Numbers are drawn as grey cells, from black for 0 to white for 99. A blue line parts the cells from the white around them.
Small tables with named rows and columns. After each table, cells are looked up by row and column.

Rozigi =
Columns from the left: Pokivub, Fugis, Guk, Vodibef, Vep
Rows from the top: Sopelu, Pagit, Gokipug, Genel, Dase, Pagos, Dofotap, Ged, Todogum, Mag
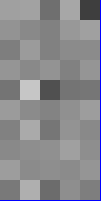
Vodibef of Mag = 55
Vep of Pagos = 61
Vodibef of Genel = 50
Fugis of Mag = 68
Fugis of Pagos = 54
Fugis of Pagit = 53
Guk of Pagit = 50
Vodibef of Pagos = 56
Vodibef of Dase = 45
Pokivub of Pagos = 60
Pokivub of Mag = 47
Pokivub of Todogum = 61
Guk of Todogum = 55
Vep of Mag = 49
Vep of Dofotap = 53
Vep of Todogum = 58
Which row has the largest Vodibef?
Sopelu

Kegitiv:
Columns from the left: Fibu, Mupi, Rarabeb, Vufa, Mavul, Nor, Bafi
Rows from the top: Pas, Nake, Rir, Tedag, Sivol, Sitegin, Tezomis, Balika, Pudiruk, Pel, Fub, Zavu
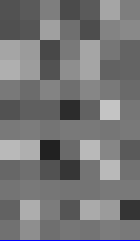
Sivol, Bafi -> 41
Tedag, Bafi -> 39
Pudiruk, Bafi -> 44
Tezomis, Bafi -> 47
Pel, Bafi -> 47
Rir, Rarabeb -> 28
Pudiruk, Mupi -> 43
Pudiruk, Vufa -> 21
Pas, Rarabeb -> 49
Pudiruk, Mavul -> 45
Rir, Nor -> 46
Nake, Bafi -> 53
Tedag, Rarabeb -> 32
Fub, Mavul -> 66
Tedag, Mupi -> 61
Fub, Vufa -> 33
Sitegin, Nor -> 76
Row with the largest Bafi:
Nake

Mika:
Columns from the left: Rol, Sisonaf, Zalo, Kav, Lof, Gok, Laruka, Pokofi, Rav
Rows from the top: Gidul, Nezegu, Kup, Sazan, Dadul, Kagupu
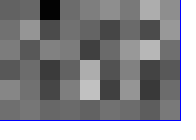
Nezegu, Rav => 59
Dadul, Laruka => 58
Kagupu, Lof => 38
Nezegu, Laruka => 41
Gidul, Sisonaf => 40
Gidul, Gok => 55
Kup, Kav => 48
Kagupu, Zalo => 40
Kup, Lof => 25
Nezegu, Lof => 39

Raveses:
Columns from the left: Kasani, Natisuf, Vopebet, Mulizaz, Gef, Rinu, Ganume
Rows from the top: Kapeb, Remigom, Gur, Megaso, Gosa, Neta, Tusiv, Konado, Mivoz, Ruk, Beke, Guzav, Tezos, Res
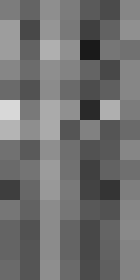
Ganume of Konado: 52
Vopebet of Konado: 55
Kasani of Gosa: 41
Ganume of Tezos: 51
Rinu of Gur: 46
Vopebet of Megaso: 55
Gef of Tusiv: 50
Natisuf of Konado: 35
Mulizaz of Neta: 56
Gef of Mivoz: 25
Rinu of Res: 37
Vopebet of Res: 55
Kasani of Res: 41
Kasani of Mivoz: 41
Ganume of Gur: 44
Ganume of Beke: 52
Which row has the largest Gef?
Tusiv

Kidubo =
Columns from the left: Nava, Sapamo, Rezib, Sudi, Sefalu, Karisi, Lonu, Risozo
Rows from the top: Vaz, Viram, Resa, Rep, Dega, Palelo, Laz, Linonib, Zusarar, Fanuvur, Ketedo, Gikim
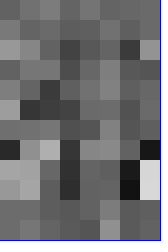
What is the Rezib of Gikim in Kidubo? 39
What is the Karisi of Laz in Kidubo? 50
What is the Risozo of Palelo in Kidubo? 41
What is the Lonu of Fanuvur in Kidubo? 7
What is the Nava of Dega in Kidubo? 49
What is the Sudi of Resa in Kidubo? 26
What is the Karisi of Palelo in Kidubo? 42
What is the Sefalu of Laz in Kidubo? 33
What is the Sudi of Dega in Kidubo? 37

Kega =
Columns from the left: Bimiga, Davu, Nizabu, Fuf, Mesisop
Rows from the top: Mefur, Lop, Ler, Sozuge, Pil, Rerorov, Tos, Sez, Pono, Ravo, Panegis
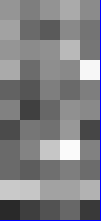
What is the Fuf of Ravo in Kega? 63
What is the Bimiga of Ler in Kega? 58
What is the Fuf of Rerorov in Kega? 56
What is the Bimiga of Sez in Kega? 41
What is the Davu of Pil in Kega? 33
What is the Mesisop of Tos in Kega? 27

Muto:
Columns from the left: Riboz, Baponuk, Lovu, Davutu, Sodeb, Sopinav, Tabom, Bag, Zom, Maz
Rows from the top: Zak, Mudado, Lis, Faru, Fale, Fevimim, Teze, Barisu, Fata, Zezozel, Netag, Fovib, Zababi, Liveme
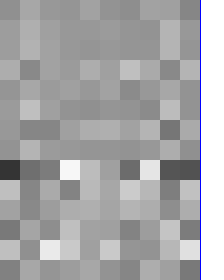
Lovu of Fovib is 55
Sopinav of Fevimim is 58
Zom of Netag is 55
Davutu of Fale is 62
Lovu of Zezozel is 66
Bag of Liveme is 67
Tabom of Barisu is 57

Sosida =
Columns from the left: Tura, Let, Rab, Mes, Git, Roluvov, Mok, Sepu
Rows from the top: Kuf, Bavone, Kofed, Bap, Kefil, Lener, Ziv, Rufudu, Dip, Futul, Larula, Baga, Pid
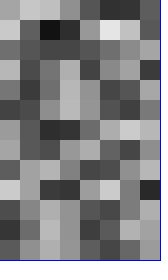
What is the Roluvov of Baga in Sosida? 35
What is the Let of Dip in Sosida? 63
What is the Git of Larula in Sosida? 33
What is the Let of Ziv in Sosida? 34
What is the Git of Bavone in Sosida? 59
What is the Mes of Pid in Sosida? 58
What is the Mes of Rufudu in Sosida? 59
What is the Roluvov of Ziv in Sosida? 67
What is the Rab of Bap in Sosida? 45
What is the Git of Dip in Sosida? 27
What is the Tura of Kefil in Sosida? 46
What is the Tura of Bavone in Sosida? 78
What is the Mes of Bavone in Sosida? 18
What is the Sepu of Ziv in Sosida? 71
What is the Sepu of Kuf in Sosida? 36
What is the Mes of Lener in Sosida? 72

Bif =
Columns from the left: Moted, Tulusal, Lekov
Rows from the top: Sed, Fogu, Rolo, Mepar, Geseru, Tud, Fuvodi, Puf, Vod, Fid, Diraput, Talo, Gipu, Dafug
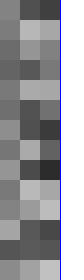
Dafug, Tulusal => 63
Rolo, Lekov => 50
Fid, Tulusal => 72
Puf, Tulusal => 66
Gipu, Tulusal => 35
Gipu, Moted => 33
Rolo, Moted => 42
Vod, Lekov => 17
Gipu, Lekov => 33
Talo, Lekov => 28
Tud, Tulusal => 32
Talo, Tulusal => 34
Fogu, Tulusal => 71
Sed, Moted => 51
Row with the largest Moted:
Talo

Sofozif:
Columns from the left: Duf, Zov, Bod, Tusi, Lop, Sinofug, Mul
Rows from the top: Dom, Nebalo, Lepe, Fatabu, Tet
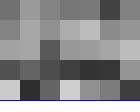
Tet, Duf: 79
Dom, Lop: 47
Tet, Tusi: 80
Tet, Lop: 56
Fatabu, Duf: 32
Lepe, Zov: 64
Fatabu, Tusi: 25
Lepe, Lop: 61
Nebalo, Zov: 65
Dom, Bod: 51
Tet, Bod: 39
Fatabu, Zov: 39
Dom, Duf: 44
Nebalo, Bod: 56
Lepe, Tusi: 59

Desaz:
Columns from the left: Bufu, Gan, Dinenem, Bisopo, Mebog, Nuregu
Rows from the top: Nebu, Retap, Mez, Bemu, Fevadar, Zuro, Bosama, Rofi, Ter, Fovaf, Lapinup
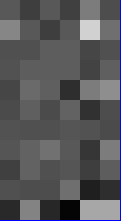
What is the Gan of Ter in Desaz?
38
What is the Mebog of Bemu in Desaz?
26
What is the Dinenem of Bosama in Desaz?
31
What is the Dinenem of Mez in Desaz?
36
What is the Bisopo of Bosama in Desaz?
33
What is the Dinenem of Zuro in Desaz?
29
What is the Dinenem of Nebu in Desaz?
34
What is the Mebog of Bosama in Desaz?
32
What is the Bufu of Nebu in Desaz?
34
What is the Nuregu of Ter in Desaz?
36
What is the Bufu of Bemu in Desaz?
32
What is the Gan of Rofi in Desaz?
38
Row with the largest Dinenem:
Rofi

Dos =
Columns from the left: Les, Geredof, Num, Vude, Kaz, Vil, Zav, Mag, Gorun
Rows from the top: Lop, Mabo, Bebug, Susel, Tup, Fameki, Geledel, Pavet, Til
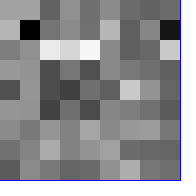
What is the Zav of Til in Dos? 67
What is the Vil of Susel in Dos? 53
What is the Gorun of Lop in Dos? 42
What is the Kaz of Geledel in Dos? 64
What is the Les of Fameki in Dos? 58
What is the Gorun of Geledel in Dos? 46
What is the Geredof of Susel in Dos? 57
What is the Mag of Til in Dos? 46
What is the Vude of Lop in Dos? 56
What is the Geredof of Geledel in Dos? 47
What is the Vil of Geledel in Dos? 53
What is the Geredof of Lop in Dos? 63
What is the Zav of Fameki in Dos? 49
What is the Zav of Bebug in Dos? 37
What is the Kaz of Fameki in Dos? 29
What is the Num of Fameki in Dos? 26
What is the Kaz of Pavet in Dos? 57
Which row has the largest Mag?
Geledel

